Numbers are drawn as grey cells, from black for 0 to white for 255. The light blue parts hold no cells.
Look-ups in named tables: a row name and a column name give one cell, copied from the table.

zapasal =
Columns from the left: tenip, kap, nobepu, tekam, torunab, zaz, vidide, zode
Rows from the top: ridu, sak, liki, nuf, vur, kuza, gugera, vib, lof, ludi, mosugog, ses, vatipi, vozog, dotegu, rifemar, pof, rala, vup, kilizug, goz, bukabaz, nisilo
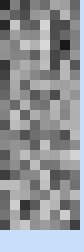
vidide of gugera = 182
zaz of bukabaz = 126
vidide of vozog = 80
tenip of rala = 61
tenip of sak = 125
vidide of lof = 160
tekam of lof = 174
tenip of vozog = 130
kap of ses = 195
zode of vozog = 186
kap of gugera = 150
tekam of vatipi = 104
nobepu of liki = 104
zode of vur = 129
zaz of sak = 91
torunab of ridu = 110
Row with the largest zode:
rifemar

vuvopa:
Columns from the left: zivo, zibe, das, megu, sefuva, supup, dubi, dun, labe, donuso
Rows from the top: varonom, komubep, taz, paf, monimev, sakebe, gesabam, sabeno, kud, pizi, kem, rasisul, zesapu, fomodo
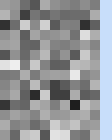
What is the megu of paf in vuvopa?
164
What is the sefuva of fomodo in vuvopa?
87
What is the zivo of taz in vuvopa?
49
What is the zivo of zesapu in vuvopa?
172
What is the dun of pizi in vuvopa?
172
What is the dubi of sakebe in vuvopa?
147
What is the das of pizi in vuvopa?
96
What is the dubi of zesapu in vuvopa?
176
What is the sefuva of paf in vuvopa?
142
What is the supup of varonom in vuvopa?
144
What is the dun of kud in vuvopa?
129
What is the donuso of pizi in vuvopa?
103
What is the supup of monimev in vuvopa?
131

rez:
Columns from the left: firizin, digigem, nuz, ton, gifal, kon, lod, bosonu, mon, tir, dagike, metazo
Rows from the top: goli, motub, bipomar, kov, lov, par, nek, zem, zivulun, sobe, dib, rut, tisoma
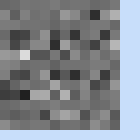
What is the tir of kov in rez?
123
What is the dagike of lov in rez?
122
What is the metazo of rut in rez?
89
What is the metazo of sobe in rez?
124
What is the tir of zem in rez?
134
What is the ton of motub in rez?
112
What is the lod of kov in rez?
104
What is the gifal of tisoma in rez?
118
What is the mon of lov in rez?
95
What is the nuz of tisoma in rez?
113
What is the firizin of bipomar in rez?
123
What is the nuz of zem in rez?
69
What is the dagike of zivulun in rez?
92
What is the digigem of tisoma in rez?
119
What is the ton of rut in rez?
109
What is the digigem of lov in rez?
70
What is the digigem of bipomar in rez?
122
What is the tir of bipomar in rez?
120

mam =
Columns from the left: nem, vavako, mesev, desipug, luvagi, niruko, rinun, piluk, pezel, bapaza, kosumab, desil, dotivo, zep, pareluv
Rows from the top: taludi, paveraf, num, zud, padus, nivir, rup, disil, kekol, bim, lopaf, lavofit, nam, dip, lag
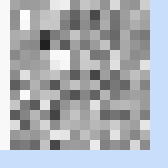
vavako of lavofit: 91
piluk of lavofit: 194
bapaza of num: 107
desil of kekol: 120
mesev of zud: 178
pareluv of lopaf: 155
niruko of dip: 231
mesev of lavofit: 133
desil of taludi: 217
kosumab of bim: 180

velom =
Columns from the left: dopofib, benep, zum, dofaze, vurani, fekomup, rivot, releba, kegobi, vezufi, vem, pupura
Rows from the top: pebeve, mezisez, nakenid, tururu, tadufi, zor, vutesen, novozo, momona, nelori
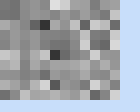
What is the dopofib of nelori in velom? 112
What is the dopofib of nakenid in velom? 170
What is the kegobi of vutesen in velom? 180
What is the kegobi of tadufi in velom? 206
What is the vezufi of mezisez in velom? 136
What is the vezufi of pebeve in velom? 125
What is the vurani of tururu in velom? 131
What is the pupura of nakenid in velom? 108
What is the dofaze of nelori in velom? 165
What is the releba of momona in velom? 142
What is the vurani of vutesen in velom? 147
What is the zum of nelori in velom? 191
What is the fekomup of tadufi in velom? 116
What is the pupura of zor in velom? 148
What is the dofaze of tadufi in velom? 150
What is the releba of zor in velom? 130
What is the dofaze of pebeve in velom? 148
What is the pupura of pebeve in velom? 160
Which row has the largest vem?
nakenid

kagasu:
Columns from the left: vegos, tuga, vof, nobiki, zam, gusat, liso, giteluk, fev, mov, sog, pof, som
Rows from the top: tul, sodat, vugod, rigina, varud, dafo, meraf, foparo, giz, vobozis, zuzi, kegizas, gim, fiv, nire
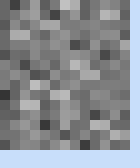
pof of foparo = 115
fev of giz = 122
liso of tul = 193
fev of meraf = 159
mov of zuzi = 122
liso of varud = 136
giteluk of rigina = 126
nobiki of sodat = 158
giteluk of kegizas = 151
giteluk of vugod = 123
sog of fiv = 127
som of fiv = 157
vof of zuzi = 183

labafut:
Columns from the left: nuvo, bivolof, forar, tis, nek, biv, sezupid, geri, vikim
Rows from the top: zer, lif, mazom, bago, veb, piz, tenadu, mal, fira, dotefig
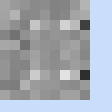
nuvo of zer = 165
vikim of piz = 135
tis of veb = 150
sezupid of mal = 226
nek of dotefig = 148
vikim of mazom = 63
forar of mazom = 129
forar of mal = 146
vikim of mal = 46

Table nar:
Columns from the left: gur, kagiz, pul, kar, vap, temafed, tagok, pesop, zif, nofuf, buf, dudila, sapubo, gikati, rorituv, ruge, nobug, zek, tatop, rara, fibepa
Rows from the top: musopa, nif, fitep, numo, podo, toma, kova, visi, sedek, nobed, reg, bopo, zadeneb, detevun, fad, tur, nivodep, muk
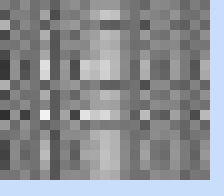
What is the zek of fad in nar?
147
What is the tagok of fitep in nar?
145
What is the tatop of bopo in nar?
119
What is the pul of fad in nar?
109
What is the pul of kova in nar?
76
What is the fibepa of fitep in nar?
103
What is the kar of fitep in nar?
118
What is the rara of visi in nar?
89
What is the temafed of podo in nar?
85
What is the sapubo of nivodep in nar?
136
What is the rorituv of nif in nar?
139
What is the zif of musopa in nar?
122
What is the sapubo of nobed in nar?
136
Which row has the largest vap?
bopo

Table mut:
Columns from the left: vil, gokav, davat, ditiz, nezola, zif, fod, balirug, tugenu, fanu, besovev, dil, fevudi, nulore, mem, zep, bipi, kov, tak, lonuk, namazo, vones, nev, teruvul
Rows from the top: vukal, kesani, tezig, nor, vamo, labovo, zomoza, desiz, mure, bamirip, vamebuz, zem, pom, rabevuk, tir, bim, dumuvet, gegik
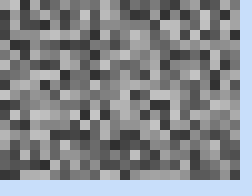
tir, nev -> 89
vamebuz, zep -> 51
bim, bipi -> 160
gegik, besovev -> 189
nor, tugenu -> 108
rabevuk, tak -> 57
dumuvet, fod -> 95
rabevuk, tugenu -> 52
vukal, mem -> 93
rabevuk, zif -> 58
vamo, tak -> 165
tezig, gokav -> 173
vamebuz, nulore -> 132
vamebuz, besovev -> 94
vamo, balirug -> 69

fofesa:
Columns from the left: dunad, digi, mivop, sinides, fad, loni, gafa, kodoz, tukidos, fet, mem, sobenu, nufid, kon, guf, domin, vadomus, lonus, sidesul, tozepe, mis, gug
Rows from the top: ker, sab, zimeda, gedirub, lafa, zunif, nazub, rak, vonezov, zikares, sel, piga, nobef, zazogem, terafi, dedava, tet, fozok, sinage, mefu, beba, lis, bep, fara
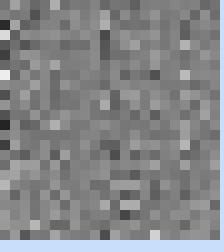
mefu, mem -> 115
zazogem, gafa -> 116
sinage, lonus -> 130
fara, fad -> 119
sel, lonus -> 127
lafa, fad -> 122
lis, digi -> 131
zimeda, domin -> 131
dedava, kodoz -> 122
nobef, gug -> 136
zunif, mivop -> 147
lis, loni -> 154
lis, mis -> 139
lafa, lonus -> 132
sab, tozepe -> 104
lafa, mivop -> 85
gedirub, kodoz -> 128
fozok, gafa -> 114
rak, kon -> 120

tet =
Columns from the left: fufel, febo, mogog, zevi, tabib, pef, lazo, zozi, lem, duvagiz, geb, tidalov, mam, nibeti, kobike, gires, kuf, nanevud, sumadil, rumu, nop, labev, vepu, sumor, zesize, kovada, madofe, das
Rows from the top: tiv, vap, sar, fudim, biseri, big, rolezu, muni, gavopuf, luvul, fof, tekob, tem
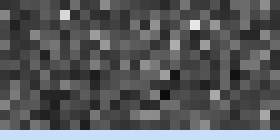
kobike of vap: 74
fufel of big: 60
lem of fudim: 84
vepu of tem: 60
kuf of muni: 158
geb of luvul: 96
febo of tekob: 88
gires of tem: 66
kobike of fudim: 128
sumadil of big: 72
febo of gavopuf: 111
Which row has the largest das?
muni

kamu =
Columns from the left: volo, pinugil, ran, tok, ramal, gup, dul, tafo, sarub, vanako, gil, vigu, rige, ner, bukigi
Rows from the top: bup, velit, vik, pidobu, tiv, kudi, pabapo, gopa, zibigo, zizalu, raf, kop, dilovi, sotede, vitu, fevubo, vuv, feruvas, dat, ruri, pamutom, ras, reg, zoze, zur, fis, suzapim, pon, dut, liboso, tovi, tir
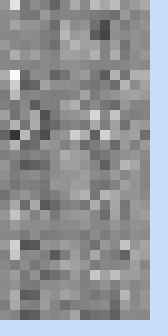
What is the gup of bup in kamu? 100
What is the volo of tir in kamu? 139
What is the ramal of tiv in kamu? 125
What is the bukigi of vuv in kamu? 133
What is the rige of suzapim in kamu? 137
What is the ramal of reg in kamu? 141
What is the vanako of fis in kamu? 167
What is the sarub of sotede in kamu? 173
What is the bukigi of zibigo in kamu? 161
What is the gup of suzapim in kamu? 146
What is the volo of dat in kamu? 134
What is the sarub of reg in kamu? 148
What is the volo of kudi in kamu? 135
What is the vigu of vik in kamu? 145
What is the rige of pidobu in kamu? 137
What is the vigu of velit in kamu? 112
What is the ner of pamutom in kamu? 155
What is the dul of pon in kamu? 127

